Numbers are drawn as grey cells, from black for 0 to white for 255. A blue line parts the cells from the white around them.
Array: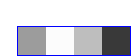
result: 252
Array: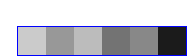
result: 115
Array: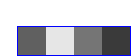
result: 230
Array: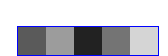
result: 34
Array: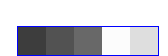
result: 104
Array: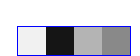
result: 21
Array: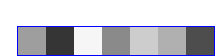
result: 205
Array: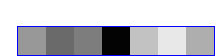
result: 194
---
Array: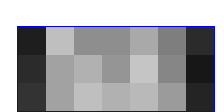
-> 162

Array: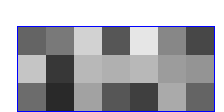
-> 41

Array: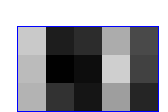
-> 50

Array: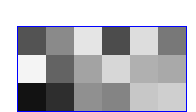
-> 46

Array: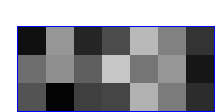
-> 3

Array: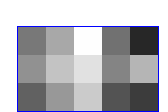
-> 152

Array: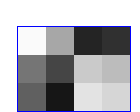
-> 22

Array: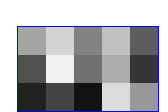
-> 67

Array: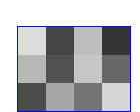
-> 167
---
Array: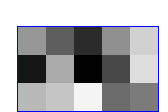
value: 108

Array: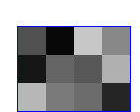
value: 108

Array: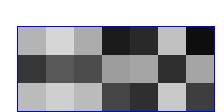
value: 201

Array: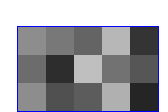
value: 176

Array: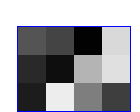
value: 126

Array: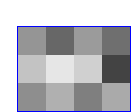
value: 127

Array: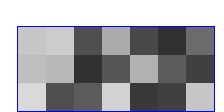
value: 64

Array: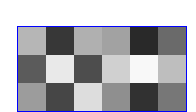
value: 49
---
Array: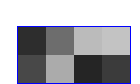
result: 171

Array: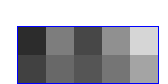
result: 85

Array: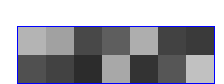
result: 51

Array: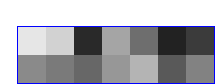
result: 180

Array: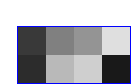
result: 185

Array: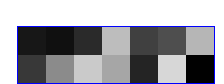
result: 36

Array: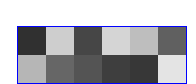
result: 62

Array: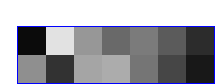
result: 117
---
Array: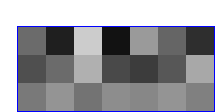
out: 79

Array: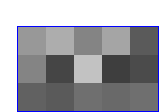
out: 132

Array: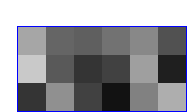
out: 201

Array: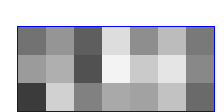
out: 155

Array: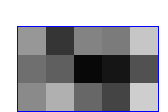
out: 111

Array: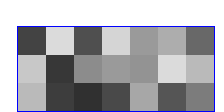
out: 200
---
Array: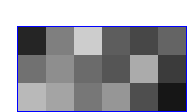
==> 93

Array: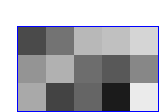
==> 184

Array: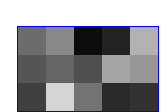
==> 12

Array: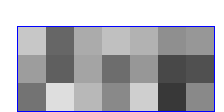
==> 178

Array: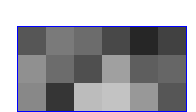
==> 72

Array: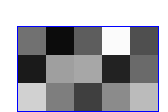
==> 93
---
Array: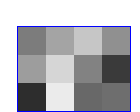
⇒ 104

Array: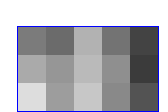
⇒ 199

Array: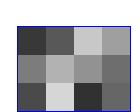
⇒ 49

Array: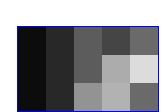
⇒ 147

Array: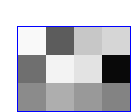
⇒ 153

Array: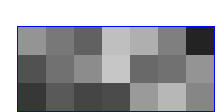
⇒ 69
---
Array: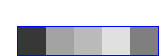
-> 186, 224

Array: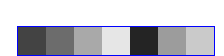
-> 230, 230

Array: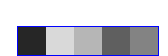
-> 182, 217

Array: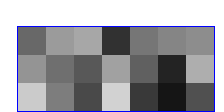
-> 161, 210

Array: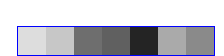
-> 96, 221

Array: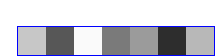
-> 122, 250

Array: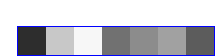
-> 113, 247

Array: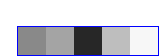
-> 39, 247

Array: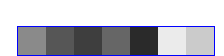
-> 102, 235
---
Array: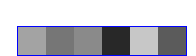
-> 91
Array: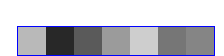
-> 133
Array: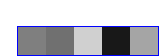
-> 165
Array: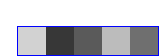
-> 111
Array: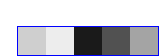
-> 164
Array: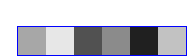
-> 194
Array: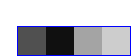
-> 205
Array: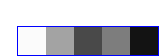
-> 19
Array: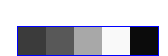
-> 11
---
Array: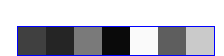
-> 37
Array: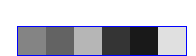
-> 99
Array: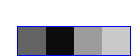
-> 12
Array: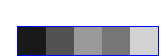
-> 82
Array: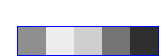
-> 237
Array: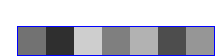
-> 47
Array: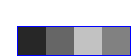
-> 102
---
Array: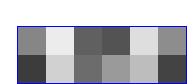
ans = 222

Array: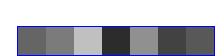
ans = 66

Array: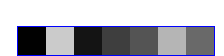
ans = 181

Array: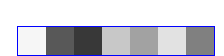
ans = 226

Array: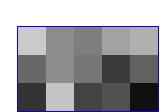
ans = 162

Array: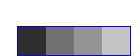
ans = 148

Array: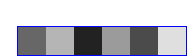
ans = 75

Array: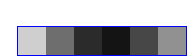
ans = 71

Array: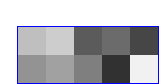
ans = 107

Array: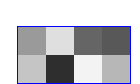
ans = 101
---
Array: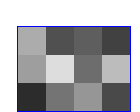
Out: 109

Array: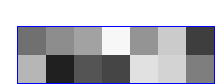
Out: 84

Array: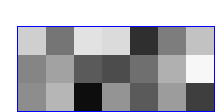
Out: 90

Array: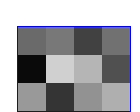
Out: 181

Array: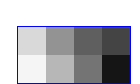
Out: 116

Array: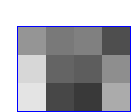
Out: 93

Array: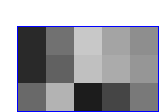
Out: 192

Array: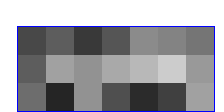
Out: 146

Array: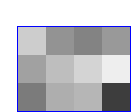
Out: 212
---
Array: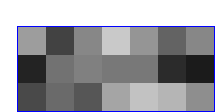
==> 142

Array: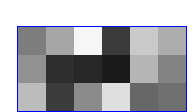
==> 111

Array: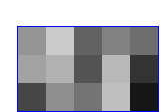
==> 22

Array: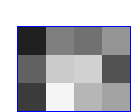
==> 162

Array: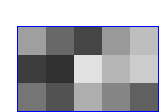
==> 96

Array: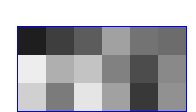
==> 145

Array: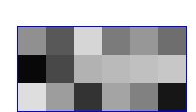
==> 22

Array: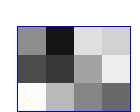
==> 105

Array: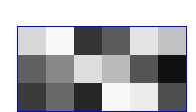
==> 78

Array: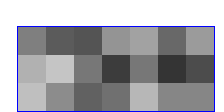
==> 134
